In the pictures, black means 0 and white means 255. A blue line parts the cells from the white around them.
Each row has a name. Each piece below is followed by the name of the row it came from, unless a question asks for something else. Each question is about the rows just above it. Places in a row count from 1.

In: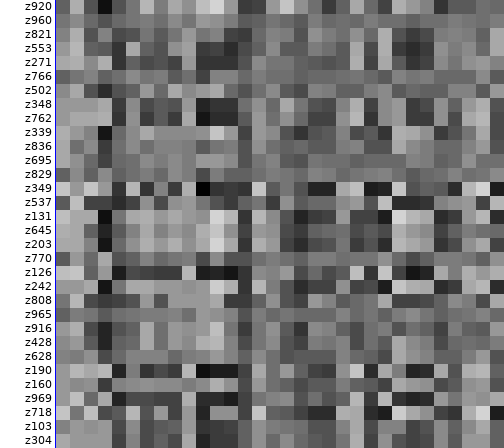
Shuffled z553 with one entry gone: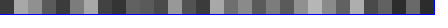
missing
[160]
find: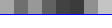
z190
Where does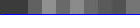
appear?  z304
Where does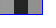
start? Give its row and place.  z718, 10

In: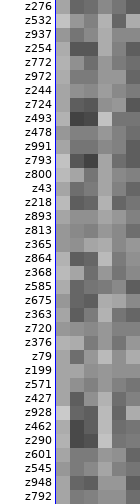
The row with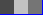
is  z493
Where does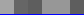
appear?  z948
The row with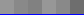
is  z813
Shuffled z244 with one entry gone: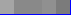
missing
[157]

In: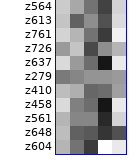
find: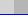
z761
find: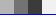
z761
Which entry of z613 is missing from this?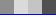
[97]
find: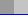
z726
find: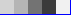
z761
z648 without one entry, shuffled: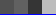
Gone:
[89]

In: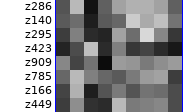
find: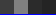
z295
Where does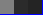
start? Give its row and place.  z295, 2
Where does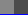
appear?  z449

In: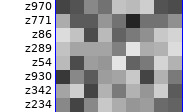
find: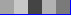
z930
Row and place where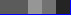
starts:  z771, 2
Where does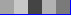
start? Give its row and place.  z930, 5
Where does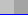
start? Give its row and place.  z289, 1
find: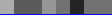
z771

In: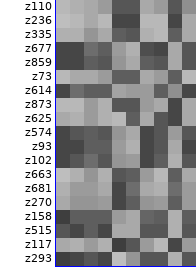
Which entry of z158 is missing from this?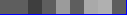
[101]
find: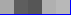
z335
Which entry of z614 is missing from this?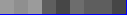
[163]
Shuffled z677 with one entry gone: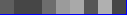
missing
[78]
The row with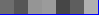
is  z102

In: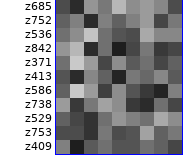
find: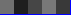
z842
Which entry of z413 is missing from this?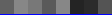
[104]
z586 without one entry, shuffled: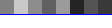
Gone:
[63]

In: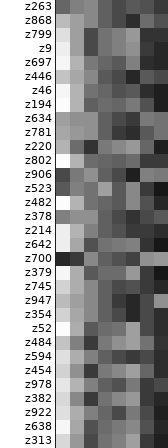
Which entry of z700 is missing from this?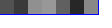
[66]
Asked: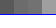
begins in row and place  z52, 3

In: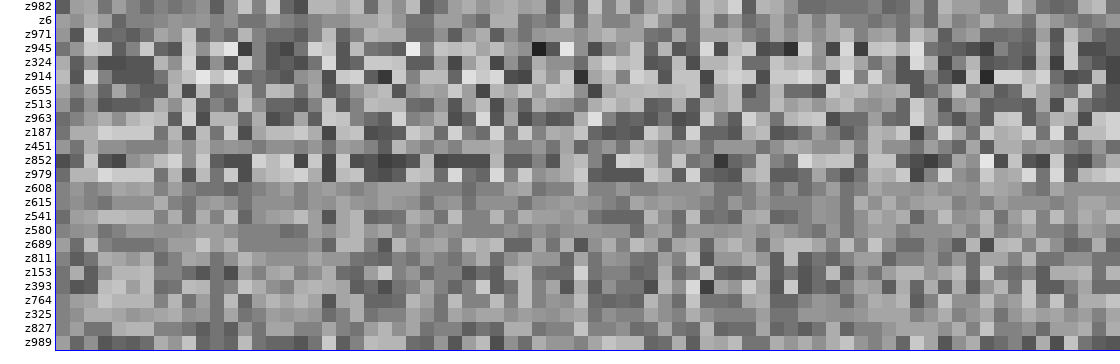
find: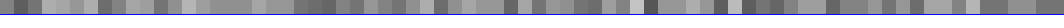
z811
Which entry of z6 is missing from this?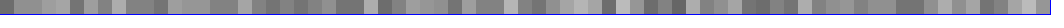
[136]
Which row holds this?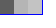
z979
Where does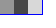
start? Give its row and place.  z945, 55
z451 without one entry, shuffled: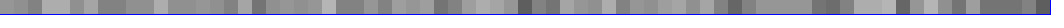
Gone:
[123]

